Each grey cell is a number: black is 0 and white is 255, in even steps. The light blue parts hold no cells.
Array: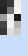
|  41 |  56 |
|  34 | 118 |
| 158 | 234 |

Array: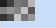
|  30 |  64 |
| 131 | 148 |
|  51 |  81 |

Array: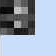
| 51 | 42 |
| 10 | 14 |
| 71 | 86 |

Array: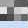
| 161 | 166 |
| 229 | 106 |
|  63 |  78 |

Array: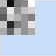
| 188 |  15 |
| 118 | 233 |
|  91 | 203 |

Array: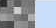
|  49 | 128 |
| 127 | 121 |
| 161 | 144 |

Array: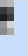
| 174 | 183 |
|  55 |  85 |
|  30 |  58 |

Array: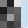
| 127 |  32 |
|  27 |  89 |
|  67 | 158 |

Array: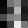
|   5 | 116 |
|  13 |  54 |
|  75 | 125 |
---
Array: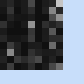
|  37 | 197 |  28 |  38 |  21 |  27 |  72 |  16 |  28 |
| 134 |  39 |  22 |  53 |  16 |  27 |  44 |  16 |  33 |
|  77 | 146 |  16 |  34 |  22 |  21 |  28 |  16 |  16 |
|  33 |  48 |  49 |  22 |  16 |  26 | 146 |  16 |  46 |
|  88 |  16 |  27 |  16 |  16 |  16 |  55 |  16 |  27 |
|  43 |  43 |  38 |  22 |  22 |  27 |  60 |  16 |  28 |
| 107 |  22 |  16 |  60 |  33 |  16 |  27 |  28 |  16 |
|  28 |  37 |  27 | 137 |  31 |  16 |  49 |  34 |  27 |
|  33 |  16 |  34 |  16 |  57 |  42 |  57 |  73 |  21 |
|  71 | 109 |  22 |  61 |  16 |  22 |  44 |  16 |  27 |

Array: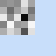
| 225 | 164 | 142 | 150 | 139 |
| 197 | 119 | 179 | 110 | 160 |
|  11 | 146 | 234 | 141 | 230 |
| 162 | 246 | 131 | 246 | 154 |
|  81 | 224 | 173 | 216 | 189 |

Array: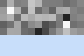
| 119 | 134 | 114 | 175 | 127 | 132 | 198 | 181 | 125 | 124 | 123 | 107 |
| 132 | 123 | 155 | 250 | 176 | 104 | 193 | 108 | 136 | 100 | 167 | 172 |
| 128 | 136 | 162 | 179 | 112 | 185 | 169 | 185 | 181 | 187 | 126 |  34 |
| 112 | 120 |  97 | 115 | 167 | 103 | 139 | 151 |  78 |  95 | 121 | 247 |
| 157 | 146 | 113 | 167 | 166 | 109 | 102 |  36 |  72 | 120 | 152 | 192 |

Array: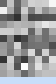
| 207 | 246 | 103 | 194 | 100 | 162 | 209 | 203 |
| 145 | 171 | 240 | 171 |  92 | 205 | 126 | 194 |
|  81 |  84 |  95 |  79 |  49 | 164 |  71 |  75 |
| 231 | 217 | 141 | 168 | 183 | 177 | 174 | 206 |
| 112 | 170 | 206 | 205 | 187 | 205 | 101 | 183 |
| 111 | 133 |  66 | 135 |  48 |  70 | 117 | 133 |
| 116 |  79 | 151 | 125 | 211 |  93 | 113 | 116 |
| 208 | 111 | 156 | 118 | 172 | 134 | 217 |  99 |
| 108 | 222 |  52 | 207 |  97 |  59 | 136 | 206 |
| 177 | 201 | 165 | 196 |  82 | 253 | 149 | 224 |
| 192 | 191 | 160 | 181 | 166 | 105 | 145 | 181 |

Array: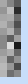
| 133 |  92 | 168 |
| 190 |  44 | 149 |
| 171 | 109 | 167 |
| 149 |  80 | 177 |
| 177 | 109 | 155 |
|  94 | 160 | 136 |
| 219 |  26 | 136 |
| 173 | 102 | 157 |
| 100 | 145 | 174 |
| 151 |  73 | 185 |
| 111 | 137 | 181 |

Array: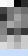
|   7 |  43 | 249 | 243 |
| 132 | 110 |  68 | 115 |
| 164 | 132 |  41 | 118 |
| 146 | 129 | 125 | 169 |
|  93 |  54 | 132 |  59 |
| 156 | 201 | 154 | 195 |
| 182 | 203 | 218 | 204 |

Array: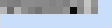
| 196 | 148 | 135 | 128 | 125 | 140 | 140 | 137 | 137 | 131 | 136 | 128 | 157 | 142 |
| 191 | 139 | 182 | 107 | 178 | 143 | 128 | 115 | 136 | 134 | 135 | 147 |  11 | 136 |
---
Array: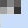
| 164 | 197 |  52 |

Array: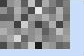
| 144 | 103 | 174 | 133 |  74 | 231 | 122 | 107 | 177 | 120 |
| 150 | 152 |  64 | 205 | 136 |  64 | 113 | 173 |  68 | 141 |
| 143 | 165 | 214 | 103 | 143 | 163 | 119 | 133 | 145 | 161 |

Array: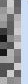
| 152 | 187 | 108 |
| 147 |  94 | 191 |
|  17 | 138 | 166 |
|  26 | 178 | 129 |
|  84 |  84 | 205 |
| 179 | 139 | 147 |

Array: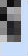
|  45 | 172 | 164 |
| 143 |  32 |  58 |
| 198 | 100 |  85 |

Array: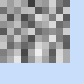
| 113 | 163 | 140 | 185 | 190 |  87 | 123 | 191 | 100 | 203 |
| 145 | 159 | 191 | 122 |  90 | 157 | 173 | 217 | 109 | 130 |
| 184 | 129 | 200 | 136 |  79 | 168 | 147 | 226 | 125 |  98 |
| 127 | 157 | 196 |  71 | 171 | 238 | 179 |  92 | 215 | 171 |

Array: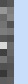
| 151 | 124 |
| 116 |  83 |
|  87 |  80 |
|  64 | 102 |
|  81 |  83 |
|  93 |  96 |

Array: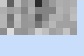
| 174 | 157 | 165 | 133 | 173 | 131 | 131 | 131 | 179 | 170 | 184 |
| 180 | 123 | 184 | 151 | 153 | 118 | 158 | 183 | 161 | 161 | 161 |
